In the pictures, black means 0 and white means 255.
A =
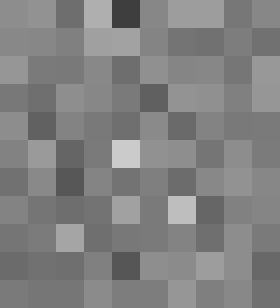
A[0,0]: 141
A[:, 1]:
[146, 135, 122, 111, 97, 154, 137, 117, 123, 113, 118]
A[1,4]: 162
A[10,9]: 112
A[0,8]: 119
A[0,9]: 135
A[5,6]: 142
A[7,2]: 110
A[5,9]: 123
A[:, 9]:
[135, 113, 152, 150, 122, 123, 135, 133, 122, 104, 112]
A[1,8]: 125
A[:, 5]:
[135, 132, 144, 96, 138, 145, 127, 122, 122, 142, 125]
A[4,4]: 111
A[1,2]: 128
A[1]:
[136, 135, 128, 160, 162, 132, 116, 113, 125, 113]
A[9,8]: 141
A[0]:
[141, 146, 110, 175, 62, 135, 157, 157, 119, 135]
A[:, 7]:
[157, 113, 135, 144, 131, 117, 136, 102, 111, 157, 127]
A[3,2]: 142
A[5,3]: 122
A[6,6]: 108
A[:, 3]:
[175, 160, 136, 135, 121, 122, 132, 115, 111, 128, 139]
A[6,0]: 113
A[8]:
[117, 123, 165, 111, 120, 122, 131, 111, 141, 122]
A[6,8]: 146
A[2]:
[150, 122, 121, 136, 110, 144, 133, 135, 118, 152]

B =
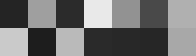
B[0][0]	36
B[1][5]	38
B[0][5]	73
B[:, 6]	[176, 168]

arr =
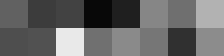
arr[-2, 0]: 97
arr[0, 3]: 8
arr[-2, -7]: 60
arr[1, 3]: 112
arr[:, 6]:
[111, 48]
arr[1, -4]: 138

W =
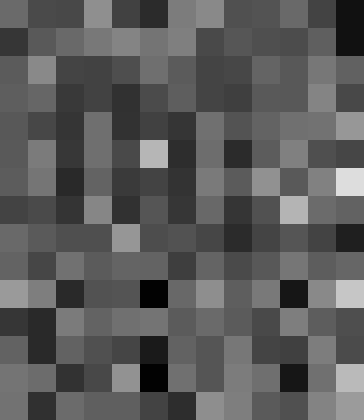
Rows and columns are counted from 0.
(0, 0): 106
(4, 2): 53
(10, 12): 198
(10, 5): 2
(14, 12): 155
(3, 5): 75
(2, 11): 119
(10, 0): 154
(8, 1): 90
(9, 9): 88
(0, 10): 105
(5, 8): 43
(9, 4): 100
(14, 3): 95
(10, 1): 126
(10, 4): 84
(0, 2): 72
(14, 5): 67
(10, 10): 22
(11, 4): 112
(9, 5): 99
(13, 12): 186
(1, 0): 54
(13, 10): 22
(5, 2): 55
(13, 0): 116
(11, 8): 91
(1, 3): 120
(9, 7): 100
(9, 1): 70
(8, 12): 31
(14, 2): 107
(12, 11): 125
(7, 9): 81
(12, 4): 69
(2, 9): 100
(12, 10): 64
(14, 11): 131
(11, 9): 73
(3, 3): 66

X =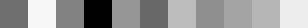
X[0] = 111
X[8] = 164
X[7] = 143
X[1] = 247

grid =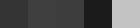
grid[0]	52
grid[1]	63
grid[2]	61
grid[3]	27

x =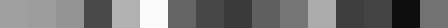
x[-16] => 160
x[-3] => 68
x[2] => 148
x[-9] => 71
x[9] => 95

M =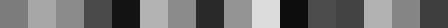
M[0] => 124
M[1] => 167
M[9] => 219
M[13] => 177
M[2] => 138
